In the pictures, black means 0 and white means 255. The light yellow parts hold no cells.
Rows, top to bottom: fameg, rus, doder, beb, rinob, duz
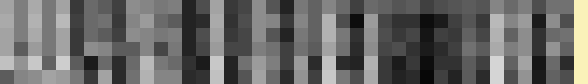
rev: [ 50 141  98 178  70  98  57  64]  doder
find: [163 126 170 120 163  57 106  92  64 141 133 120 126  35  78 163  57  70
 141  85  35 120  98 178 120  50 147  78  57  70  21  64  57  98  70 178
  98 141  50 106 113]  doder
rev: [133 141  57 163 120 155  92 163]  beb
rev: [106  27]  rinob
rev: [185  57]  rus

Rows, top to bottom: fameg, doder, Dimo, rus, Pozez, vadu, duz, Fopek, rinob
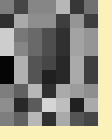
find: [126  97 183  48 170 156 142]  duz
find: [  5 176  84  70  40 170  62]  Pozez
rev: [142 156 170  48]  duz
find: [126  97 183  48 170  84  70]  rinob
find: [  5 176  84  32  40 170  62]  vadu
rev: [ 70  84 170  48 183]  rinob

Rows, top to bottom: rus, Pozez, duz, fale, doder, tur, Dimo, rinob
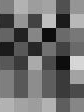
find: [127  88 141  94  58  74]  Dimo
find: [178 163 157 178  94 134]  rinob

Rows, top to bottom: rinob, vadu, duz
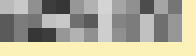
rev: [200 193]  vadu
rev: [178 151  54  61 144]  rinob
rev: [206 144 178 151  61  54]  duz
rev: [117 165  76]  rinob
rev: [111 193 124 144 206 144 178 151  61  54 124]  duz
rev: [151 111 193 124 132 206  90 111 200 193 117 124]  vadu
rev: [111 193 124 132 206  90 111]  vadu

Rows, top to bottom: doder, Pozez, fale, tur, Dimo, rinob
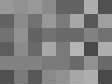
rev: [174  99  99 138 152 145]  doder
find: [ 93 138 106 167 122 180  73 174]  tur
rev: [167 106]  tur
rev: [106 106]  fale
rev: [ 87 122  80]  rinob

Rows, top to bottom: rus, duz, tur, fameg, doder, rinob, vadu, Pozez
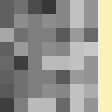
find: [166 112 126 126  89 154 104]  tur
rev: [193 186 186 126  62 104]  doder
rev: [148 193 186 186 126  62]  doder
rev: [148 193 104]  Pozez
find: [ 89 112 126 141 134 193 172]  vadu
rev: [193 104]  Pozez
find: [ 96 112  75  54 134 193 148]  rus

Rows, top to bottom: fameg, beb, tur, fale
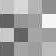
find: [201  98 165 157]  tur
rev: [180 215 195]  fameg
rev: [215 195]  fameg
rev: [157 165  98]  tur

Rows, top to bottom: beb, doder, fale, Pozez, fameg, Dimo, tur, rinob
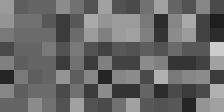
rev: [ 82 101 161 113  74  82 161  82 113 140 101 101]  beb
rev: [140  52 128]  fale
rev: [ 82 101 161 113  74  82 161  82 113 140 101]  beb
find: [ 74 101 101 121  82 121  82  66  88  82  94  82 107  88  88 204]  Pozez
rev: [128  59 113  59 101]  fameg
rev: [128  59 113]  fameg

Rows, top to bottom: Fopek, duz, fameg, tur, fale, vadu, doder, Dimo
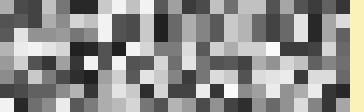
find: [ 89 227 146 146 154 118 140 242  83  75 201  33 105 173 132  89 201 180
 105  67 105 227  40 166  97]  fameg
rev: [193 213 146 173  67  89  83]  fale
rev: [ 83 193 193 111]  Fopek
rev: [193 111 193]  Fopek
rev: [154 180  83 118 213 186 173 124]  Dimo
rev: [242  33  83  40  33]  tur

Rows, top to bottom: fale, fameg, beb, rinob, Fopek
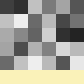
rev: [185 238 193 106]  Fopek
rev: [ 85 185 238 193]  Fopek
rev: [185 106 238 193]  fameg
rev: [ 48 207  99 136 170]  beb

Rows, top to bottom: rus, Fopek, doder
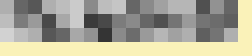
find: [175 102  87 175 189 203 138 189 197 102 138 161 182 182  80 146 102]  rus
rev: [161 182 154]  doder
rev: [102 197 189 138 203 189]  rus
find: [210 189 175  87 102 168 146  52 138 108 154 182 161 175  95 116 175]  doder

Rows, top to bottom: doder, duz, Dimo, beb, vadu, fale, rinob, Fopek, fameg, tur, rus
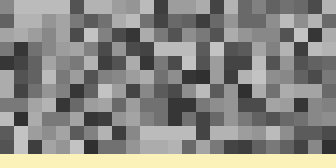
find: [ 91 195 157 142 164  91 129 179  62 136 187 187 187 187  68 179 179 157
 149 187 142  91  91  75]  tur
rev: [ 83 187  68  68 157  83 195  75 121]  vadu
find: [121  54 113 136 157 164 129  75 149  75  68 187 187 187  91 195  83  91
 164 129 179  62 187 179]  beb
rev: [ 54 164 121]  fameg
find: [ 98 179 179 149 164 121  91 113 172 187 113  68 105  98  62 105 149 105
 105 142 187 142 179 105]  duz
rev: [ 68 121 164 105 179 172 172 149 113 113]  rus
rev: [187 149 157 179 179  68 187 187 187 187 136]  tur

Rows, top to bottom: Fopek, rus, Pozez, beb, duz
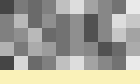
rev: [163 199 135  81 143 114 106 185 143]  Pozez
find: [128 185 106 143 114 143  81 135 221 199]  rus
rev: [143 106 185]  rus
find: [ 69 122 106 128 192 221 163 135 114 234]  Fopek

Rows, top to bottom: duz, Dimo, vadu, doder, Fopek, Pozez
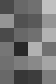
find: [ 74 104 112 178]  vadu
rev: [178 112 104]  vadu
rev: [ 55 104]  Pozez
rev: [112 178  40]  doder
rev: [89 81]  Dimo

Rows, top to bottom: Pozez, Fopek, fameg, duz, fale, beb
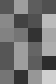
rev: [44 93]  fale
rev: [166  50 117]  fameg
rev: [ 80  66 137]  Fopek
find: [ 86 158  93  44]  fale

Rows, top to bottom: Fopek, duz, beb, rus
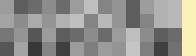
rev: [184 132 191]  duz
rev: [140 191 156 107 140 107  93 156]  beb
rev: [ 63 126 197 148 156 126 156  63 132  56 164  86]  rus
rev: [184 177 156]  Fopek
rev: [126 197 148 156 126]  rus

